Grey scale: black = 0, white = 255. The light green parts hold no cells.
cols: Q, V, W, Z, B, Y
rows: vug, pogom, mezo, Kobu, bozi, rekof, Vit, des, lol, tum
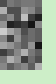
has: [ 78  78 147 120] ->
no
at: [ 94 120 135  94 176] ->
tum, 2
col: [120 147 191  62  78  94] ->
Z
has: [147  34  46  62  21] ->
yes

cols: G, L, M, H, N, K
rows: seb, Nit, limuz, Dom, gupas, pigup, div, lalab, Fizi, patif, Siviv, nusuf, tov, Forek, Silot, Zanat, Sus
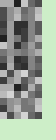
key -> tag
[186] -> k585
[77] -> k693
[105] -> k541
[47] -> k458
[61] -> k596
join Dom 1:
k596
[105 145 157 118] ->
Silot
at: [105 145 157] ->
Silot, 1
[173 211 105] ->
Siviv
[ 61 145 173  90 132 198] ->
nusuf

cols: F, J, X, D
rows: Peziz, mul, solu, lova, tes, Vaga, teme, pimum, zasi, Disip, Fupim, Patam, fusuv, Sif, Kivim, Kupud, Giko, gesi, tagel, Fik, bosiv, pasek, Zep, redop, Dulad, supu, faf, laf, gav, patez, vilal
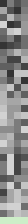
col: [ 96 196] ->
X
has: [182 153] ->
yes
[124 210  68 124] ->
Dulad
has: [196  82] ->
yes
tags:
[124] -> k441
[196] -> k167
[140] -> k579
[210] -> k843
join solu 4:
k579

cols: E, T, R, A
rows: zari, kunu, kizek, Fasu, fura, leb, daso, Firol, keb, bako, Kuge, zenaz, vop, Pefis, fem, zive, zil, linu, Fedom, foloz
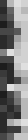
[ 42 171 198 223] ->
linu
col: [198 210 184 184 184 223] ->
A
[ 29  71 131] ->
Pefis

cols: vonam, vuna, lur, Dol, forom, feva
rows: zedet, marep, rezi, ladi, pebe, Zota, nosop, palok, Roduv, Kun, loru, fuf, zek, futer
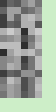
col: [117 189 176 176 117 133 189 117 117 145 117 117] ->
forom
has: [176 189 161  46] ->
no
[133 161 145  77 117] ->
zek

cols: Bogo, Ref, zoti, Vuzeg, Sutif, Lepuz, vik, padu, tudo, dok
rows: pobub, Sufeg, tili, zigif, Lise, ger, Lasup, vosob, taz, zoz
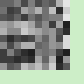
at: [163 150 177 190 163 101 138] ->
zigif, 1
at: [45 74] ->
ger, 2
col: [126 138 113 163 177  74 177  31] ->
Sutif
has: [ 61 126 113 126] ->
no
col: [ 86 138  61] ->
Bogo

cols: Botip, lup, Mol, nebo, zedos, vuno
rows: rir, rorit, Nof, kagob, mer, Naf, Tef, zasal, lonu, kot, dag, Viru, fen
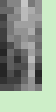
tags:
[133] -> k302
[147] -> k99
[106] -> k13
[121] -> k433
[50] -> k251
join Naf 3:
k433
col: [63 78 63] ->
Botip
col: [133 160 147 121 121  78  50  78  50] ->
Mol

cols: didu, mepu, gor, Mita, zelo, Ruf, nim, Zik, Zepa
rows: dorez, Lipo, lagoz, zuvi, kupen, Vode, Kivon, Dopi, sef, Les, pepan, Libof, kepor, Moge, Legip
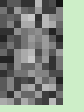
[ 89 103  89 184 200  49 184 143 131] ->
lagoz
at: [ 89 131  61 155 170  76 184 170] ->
kepor, 1
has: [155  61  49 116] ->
yes
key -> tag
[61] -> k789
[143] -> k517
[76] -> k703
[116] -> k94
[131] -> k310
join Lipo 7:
k789
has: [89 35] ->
yes

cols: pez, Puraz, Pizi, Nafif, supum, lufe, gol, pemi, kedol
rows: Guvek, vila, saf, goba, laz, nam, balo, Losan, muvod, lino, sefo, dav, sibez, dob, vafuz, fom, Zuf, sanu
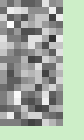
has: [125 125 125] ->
yes
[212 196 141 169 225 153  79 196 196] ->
balo
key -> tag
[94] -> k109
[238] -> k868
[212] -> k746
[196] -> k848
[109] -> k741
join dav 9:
k746
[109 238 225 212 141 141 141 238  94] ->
vila
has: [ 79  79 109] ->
no
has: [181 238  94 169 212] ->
yes

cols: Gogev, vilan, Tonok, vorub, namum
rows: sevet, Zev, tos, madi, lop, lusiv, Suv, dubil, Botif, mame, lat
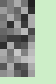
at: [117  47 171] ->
tos, 3
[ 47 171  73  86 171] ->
Suv

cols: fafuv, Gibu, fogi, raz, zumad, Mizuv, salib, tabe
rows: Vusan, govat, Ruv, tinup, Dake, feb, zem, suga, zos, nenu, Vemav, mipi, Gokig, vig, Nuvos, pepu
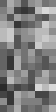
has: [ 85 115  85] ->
yes
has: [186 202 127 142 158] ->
yes
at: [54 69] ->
govat, 4
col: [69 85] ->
salib

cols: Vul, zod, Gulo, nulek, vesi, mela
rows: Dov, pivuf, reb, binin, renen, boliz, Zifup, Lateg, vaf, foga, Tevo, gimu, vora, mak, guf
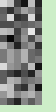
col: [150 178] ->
vesi
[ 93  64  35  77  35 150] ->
Tevo
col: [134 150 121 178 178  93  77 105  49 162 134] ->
nulek
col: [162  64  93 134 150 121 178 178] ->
nulek
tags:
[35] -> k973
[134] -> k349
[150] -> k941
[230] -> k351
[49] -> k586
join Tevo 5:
k973
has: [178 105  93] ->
yes
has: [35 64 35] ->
no

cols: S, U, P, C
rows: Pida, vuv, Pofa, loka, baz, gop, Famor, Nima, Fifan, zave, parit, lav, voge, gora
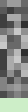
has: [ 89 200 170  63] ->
no
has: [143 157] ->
yes
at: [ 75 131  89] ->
lav, 2
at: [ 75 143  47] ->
loka, 2
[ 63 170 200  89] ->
Fifan
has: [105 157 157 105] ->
no

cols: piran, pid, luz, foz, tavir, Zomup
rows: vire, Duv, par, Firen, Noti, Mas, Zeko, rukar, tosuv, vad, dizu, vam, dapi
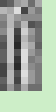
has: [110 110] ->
yes
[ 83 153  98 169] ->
dapi

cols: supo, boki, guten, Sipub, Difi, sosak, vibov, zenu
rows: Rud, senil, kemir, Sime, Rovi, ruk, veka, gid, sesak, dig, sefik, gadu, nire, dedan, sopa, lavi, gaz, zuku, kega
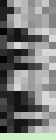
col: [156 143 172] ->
Difi
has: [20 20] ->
yes

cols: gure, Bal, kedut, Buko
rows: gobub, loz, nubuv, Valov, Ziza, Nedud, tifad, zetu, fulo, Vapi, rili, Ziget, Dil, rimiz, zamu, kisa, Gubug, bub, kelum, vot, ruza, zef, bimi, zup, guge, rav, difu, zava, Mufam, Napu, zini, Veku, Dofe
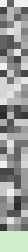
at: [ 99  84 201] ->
Nedud, 1
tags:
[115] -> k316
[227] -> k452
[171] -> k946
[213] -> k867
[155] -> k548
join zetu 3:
k452
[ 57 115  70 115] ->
kisa
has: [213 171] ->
yes

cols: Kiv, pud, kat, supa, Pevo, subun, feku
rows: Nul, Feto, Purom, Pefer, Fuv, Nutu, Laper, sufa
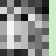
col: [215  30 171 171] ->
Kiv
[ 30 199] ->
Purom
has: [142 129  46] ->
yes
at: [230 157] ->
Purom, 5

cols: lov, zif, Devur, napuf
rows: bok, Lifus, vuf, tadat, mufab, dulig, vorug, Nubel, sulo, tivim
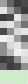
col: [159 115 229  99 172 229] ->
napuf
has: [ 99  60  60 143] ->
no
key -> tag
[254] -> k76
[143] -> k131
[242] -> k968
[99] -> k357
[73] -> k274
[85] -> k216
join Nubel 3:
k968
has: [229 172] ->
yes

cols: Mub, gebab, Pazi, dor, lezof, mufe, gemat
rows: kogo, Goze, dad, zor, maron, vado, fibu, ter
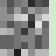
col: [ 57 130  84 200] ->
dor
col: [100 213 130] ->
dor

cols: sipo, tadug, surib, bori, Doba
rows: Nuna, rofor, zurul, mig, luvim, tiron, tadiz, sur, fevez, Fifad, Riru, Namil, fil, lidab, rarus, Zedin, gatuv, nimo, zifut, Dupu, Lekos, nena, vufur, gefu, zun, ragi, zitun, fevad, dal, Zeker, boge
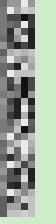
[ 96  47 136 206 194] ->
dal
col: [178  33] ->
surib
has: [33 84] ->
no
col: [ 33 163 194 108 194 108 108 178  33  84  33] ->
surib
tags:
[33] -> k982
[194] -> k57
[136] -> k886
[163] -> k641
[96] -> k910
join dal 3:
k886

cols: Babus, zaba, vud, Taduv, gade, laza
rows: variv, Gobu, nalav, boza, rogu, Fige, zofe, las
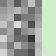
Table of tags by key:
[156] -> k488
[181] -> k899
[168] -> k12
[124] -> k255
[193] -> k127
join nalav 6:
k488
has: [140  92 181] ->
no
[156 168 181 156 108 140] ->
Gobu

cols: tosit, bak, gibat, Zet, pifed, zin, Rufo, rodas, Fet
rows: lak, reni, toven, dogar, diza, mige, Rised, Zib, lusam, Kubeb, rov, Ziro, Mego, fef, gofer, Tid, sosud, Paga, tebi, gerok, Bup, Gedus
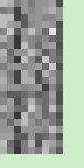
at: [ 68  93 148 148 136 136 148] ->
toven, 3
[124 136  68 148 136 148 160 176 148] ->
reni
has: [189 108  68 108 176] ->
no
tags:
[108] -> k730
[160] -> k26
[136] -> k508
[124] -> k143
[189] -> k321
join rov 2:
k143
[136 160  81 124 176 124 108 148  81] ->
gofer
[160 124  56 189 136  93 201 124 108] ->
lusam

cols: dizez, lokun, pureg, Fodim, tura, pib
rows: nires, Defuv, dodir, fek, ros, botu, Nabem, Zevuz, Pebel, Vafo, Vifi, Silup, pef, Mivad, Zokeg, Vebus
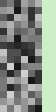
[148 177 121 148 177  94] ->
Zokeg
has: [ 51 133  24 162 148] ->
no
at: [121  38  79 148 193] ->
pef, 1

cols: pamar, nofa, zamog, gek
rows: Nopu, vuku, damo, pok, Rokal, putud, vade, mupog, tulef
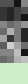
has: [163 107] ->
yes
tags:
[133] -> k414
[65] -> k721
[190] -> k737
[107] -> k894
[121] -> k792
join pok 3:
k792
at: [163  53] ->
putud, 1
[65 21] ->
damo
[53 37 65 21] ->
damo
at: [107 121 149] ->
pok, 2
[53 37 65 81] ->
vuku

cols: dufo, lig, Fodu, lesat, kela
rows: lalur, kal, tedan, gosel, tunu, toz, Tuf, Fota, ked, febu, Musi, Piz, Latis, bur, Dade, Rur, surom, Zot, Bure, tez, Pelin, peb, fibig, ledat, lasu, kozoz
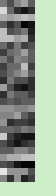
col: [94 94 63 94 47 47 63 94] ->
kela
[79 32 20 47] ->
Latis
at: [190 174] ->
tedan, 4
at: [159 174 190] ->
tedan, 2
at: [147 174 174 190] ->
fibig, 1

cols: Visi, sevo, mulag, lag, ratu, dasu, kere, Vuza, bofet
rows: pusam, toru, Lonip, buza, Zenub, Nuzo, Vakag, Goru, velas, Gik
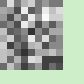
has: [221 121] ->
yes
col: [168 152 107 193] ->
Visi
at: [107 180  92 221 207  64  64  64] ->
velas, 2

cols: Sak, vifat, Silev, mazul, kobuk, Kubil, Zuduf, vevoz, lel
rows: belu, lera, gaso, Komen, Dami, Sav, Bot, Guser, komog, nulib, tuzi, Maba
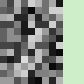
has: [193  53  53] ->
yes
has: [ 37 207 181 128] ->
no
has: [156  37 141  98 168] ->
yes
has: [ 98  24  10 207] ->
no
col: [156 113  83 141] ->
Zuduf
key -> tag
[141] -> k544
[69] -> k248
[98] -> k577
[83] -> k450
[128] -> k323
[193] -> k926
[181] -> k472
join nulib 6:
k248
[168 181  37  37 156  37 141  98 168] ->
gaso

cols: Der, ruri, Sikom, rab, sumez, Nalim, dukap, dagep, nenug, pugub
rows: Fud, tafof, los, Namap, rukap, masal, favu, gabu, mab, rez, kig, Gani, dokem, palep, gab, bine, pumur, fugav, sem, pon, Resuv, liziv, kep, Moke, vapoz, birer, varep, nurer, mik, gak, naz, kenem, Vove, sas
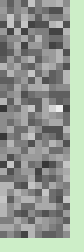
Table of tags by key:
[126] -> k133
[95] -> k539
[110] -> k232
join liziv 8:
k232
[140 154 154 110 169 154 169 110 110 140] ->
liziv
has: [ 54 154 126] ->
no
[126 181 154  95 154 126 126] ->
los

